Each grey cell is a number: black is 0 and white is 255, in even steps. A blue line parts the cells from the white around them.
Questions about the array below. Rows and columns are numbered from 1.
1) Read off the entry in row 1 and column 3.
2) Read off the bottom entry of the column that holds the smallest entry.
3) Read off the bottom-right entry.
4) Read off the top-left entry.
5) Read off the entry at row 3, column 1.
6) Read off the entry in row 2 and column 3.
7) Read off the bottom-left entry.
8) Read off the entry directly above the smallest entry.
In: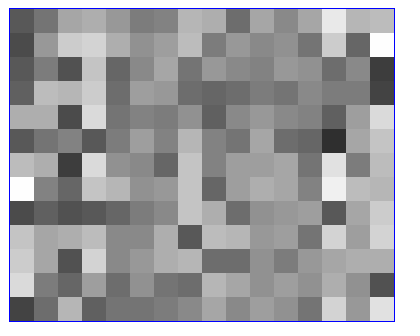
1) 166
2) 211
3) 225
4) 88
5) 88
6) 204
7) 67
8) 96

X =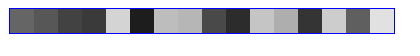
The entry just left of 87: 101
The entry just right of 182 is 73
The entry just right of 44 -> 197

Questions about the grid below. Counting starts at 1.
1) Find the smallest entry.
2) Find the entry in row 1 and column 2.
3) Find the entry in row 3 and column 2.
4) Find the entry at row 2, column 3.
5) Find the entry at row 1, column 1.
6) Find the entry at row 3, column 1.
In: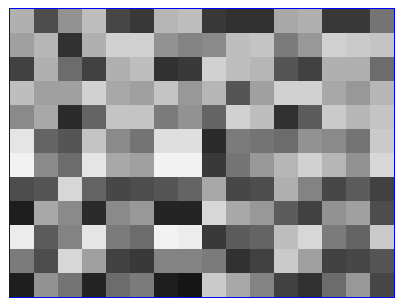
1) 22
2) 77
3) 176
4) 49
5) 176
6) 65

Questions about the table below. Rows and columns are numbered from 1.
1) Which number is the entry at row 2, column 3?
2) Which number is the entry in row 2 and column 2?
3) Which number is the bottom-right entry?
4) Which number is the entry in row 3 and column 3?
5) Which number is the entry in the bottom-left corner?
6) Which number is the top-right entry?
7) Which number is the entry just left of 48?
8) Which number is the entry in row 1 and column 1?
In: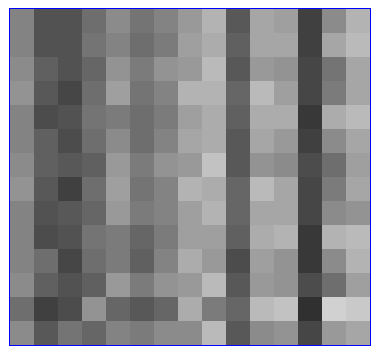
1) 82
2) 82
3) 166
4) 82
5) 139
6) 179
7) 194
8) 131

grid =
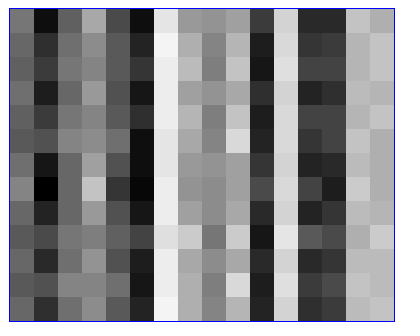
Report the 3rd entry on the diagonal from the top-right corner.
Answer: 67
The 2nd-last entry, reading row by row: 187
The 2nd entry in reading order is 14
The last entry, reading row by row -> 195
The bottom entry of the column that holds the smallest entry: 47
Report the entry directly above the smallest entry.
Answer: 22
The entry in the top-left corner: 118
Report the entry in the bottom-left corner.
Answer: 103
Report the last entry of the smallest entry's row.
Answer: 175
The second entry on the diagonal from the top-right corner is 181
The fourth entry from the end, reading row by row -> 47
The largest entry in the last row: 244
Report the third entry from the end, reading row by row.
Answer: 59
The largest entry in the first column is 132
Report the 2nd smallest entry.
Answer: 7
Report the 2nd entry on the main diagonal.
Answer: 47
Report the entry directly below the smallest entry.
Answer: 35
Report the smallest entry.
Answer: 0
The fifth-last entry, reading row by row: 211
